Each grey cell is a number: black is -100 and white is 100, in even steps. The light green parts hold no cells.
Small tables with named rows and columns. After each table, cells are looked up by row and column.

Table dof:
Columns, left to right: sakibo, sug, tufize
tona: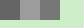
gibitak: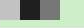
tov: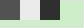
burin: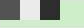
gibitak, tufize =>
-7
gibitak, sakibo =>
52
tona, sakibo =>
-21
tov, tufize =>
-63
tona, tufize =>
-7
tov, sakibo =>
-36
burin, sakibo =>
-35
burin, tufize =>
-65
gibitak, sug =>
-76
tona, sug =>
22
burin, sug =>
84
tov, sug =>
84

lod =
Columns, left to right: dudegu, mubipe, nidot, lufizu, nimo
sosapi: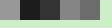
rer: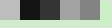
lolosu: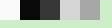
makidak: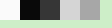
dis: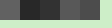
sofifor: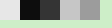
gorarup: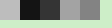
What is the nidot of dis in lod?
-61
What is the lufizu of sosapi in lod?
4
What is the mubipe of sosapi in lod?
-78
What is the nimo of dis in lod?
-40
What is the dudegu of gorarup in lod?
48
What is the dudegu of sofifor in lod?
81
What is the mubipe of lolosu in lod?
-93
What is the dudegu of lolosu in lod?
96
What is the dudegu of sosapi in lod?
19
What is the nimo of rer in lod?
3
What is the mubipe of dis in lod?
-69
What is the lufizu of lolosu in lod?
67
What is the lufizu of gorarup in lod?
28
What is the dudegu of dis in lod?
-24
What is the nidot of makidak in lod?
-58
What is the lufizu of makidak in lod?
67
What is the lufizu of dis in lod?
-31
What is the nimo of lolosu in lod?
31
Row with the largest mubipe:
dis

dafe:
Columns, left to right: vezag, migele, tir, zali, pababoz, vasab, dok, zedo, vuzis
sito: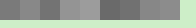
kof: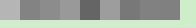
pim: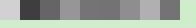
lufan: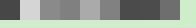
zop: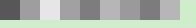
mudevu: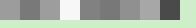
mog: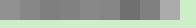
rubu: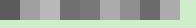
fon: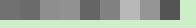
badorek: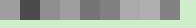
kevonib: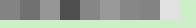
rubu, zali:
-12
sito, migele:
7
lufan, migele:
67
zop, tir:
80
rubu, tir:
45
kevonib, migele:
-11
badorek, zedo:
37
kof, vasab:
23
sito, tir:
-10
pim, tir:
-21
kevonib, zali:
-38
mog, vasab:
4
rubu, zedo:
-16
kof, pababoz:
-21
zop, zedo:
-3
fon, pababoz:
-21
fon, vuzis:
-34
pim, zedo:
38
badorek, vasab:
0
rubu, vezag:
-29

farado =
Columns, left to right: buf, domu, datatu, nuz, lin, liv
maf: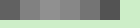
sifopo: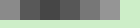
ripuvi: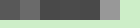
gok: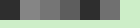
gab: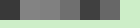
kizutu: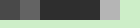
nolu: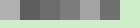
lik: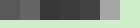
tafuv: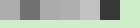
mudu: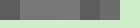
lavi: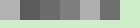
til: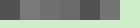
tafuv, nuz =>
37
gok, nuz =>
-27
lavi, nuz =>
-1
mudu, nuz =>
-6
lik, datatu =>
-57
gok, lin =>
-64
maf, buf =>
-24
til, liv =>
-9
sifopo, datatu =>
-45
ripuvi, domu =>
-17
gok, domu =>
4
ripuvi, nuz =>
-41
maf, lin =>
-9
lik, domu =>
-21
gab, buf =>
-55
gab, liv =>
-19
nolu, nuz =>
-3
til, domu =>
-5
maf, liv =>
-35
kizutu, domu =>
-22

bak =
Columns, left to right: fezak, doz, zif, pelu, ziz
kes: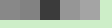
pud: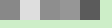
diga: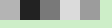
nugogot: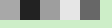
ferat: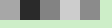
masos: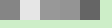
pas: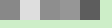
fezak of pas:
7
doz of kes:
2
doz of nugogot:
-73
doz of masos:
80
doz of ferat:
-67
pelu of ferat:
61
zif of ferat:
3
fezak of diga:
41
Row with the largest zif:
nugogot

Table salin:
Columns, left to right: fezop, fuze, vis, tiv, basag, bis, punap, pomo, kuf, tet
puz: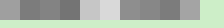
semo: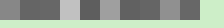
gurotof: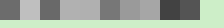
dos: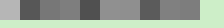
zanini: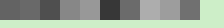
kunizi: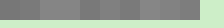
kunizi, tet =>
-2
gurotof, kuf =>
-48
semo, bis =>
25
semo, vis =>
-19
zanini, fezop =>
-22
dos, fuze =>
-32
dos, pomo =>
-29
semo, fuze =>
-21
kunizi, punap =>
-4
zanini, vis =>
-38
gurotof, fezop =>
-15
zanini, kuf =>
23
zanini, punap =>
-16
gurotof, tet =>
-34
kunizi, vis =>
4
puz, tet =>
29
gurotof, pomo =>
30
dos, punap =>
12
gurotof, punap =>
21

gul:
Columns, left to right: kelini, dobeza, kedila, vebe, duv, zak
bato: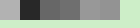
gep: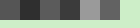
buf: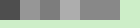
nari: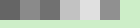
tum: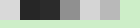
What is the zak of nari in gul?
13
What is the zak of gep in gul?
-23
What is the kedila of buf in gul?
-2
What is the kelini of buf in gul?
-39
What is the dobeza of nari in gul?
8
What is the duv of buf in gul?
7
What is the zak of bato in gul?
15
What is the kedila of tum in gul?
-66
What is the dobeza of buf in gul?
18
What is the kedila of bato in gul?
-19
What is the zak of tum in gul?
45
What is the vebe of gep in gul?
-54
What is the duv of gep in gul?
21
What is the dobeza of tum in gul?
-70
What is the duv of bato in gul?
19
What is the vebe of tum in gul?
13

